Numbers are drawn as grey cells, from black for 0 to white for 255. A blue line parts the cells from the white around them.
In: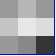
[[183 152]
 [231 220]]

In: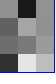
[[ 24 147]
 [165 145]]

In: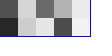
[[214 106]
 [205 230]]

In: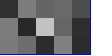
[[125 100]
 [ 40 194]]

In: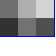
[[174 212]
 [114  79]]

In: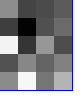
[[68 75]
 [ 3 80]]

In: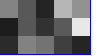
[[88 36]
 [87 50]]
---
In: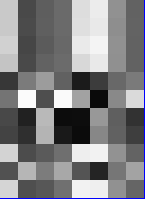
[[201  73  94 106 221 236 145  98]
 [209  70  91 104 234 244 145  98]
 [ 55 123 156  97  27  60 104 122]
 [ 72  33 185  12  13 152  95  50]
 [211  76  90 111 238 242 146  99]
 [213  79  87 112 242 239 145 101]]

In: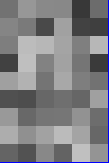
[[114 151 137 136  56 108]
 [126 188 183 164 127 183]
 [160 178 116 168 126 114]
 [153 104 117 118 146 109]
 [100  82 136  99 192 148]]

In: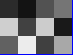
[[ 43  19  82 117]
 [ 97 236  64 168]]

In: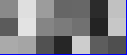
[[138 223 156 102 103  43 193]
 [170 165  81  38 205  93  79]]

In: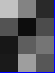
[[194 131  41]
 [ 23  94 117]]

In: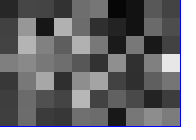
[[ 39  70  68  50 110 118   6  18  88  67]
 [ 67 180 129  94 177 120  26 120  24  66]
 [ 56 120 167  47 142 164  66  47  95 117]
 [ 63 108  59  55 112 108  24 119 141 124]]
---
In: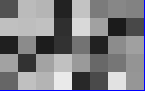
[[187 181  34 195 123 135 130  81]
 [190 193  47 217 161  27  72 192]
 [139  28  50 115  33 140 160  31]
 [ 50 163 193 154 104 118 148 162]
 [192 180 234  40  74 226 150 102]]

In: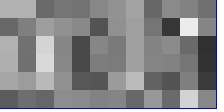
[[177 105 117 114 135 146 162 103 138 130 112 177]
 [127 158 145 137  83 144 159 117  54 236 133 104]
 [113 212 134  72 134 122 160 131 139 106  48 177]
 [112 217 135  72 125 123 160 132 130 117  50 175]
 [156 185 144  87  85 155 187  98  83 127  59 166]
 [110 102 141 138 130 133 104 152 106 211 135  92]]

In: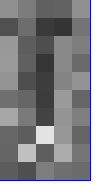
[[124  96  98 144 144]
 [109  58  52 116  80]
 [ 93  78 137 126 152]
 [ 96  54 137 106 154]
 [ 78  61 132 147 148]
 [102  60 154 102 111]
 [122  67 148 127 167]
 [ 93 227 150 100 103]
 [192  94 172 117 101]
 [ 79 125 111 107  92]]

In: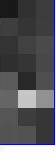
[[ 49  60  25]
 [ 53  61  62]
 [ 65  74  51]
 [ 53  72  47]
 [ 40  79  90]
 [197 145 101]
 [ 61  54  85]
 [ 82  54  83]]

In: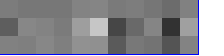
[[119 119 119 131 133 122 125 118 108 129 124]
 [135 131 123 158 198  70 105 133  50 160  94]
 [127 135 127 145 144  90 120 115  84 131 129]]

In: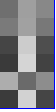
[[159 136 111]
 [161 120 122]
 [204  78  69]
 [213  66  58]
 [106 141 173]
 [210  69  59]]

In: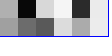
[[  8 216 245  43 235 176]
 [108  89 220 171 236 160]]

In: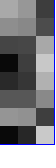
[[151  61 169]
 [136  76 142]
 [ 71 168  69]
 [ 62 200   9]
 [ 54 177  41]
 [ 87 137  87]
 [145  62 149]
 [ 39 201   9]]
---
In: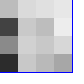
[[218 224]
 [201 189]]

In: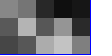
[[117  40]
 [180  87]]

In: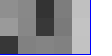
[[136  51]
 [135  56]]

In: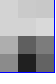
[[202 200]
 [211 217]]

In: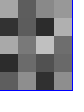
[[ 93 137]
 [ 92  44]]

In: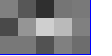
[[ 87  47]
 [149 207]]

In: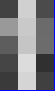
[[208  75]
 [201 107]]
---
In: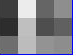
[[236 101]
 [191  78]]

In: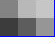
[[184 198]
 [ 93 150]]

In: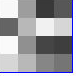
[[157  57]
 [184 241]]

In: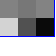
[[119 131]
 [ 81  10]]

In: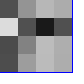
[[148 183]
 [ 80  25]]

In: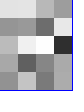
[[228 184]
 [153 109]]

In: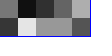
[[ 16  48]
 [229 152]]

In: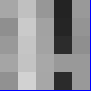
[[192 151]
 [202 162]]

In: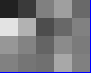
[[ 58 128]
 [178  77]]
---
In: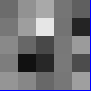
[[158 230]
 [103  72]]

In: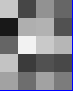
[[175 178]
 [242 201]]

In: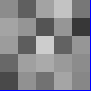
[[149  84]
 [ 93 205]]

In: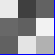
[[ 96 242]
 [228 177]]

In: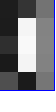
[[245 131]
 [249 132]]

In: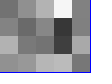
[[106 135]
 [121 115]]

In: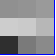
[[202 183]
 [122 138]]
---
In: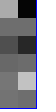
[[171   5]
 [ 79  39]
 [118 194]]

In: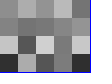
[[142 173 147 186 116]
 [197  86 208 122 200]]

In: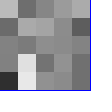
[[187 110 134 155 171]
 [130 123 142 139 131]
 [ 47 232 145 139 112]]

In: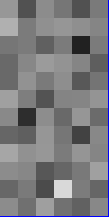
[[151  81 140 118  81 122]
 [118 123  96 123  33 123]
 [105 146 122 142  88 116]
 [137  45 141 105 150 107]
 [166 145 151 123 149 133]
 [103 122  75 217 124 102]]

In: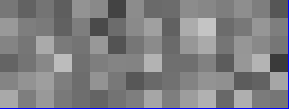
[[119  98 116  94 147 137  67 140 106 108 140 135 126 142 126  86]
 [132 118 170 122 116 152  83 118 139 106 151 170 117 150 137 118]
 [132 147 158 126 109 147 120  87 105 113 131 147 144  92  98 166]]

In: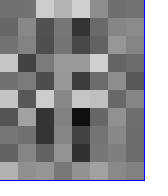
[[113 114 204 179 207 142 111 114]
 [115 131  79 117  72  98 151 132]
 [113 123  76 152  60 108 141  87]
 [ 84 162  52 129  15 103 145 110]
 [ 99 133  98 147  49 119 127 109]]

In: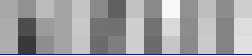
[[167 144 187 164 196 138  96 193 138 248 144 189 141 206]
 [173  57 142 164 197 108 126 207 108 198 138 202 131 225]]
